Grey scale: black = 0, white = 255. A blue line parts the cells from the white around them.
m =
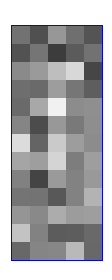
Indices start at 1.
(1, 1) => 114
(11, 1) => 149
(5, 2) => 168
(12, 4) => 93
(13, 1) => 104
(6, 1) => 133
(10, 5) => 179
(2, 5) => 114
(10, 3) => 88
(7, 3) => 202
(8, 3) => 212
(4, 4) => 118
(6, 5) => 142
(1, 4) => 111
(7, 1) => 220
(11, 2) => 137
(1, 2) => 80
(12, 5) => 105
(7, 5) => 140
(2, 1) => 82

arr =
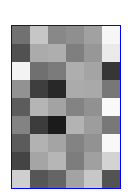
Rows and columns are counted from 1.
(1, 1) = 113
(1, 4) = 143
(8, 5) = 160
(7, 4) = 131
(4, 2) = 62
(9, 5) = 199
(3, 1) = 243
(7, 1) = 91
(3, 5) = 164
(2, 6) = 234
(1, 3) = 136
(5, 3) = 163
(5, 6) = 249
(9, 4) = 163
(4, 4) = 171
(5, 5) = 145

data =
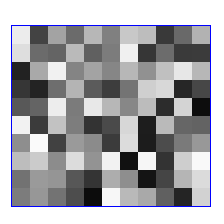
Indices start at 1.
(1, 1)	236
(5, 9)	44
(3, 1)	34
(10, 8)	169
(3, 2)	169
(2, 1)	222
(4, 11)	71
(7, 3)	65
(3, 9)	192
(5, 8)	188
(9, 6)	173
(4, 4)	180
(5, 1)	88
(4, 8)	207
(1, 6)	128
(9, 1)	114
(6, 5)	51
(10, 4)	77
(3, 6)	134
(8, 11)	249
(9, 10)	181
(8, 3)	140
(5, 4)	123
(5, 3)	237
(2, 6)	124
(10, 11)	210
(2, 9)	108
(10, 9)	96
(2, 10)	58
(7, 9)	76
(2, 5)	96
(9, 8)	20

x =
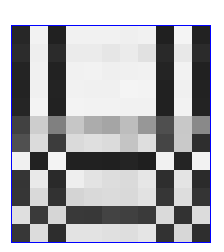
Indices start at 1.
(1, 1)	39
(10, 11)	52
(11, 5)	56
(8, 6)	32
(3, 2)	240
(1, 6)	241
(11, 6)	67
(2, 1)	44
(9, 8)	230
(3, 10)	242
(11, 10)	50
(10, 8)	226
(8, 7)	36
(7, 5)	223
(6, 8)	151
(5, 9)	33
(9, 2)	233
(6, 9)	79
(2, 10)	232
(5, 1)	37
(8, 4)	33
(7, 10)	201
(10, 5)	217
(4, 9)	33
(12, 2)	220
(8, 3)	243
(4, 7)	244
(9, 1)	53
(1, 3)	33
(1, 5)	241
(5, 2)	243
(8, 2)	34

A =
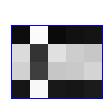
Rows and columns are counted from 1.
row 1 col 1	13
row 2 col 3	224
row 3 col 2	62
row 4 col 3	24
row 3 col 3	198

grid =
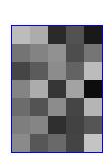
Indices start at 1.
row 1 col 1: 188
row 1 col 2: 172
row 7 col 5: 196
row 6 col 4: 66
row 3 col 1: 69
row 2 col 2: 131
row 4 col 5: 13
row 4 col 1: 132
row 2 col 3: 145
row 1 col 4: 82

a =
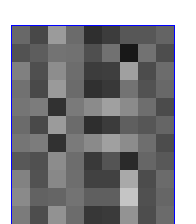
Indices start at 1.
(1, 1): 104
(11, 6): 58
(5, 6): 160
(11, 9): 107
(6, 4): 107
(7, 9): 76
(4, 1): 113
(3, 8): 76
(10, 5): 95
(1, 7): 87
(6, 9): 101
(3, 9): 108
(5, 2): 124
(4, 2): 73
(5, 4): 122
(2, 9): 77
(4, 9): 104
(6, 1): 107
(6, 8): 86
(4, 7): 115
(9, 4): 110
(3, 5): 60
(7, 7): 140
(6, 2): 73
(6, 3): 155
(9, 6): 65
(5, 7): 139
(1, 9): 100
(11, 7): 147

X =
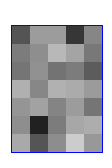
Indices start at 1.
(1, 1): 84
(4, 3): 177
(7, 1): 169
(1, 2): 156
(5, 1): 149
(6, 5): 173
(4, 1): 176
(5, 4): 156
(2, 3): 184

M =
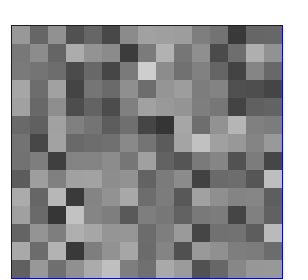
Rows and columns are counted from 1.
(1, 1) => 152
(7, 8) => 116
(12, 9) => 126
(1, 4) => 81
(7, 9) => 91
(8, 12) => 133
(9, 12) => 106
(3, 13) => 67
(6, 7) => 111
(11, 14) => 128
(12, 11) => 69
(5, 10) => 148
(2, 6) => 139
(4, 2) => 109
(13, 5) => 126
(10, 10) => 88
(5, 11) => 126
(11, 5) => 133
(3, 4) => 75
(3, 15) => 104
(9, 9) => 123
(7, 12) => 160
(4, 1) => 166
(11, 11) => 121
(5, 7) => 128
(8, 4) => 132
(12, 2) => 148
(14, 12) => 103
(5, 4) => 77
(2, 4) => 172
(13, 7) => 166
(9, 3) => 128
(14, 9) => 169
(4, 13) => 80
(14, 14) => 151
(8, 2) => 126
